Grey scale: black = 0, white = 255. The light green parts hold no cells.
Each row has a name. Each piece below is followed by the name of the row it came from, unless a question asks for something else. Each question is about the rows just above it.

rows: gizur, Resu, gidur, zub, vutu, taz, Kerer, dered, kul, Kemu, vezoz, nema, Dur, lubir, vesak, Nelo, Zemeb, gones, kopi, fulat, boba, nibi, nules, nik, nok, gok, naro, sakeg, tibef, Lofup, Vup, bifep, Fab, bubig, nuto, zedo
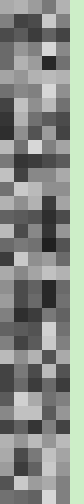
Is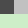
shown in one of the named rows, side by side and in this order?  no
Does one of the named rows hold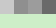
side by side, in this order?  yes
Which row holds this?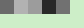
vutu
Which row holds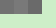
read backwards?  gones
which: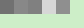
Kerer

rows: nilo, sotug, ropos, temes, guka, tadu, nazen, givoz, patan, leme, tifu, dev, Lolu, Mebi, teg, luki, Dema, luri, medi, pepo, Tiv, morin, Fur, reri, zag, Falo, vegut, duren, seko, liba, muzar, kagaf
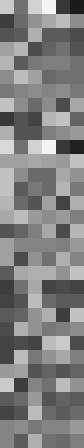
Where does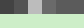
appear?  morin
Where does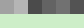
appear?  temes
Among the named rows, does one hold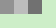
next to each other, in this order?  no
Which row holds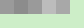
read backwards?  luki

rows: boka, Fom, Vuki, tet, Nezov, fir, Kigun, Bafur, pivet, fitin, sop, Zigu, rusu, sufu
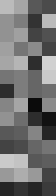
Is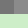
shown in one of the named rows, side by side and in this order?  yes
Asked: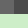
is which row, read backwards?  sop
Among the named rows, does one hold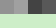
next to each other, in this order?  no
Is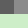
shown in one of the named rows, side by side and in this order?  no

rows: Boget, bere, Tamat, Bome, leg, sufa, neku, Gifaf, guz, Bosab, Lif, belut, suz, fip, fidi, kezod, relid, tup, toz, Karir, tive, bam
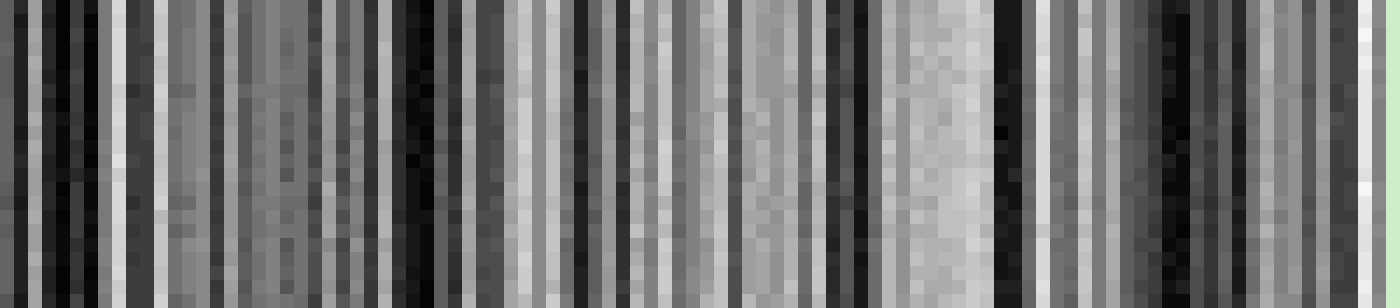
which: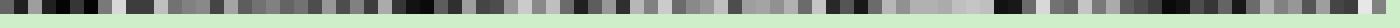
Karir
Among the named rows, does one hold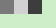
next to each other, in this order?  yes

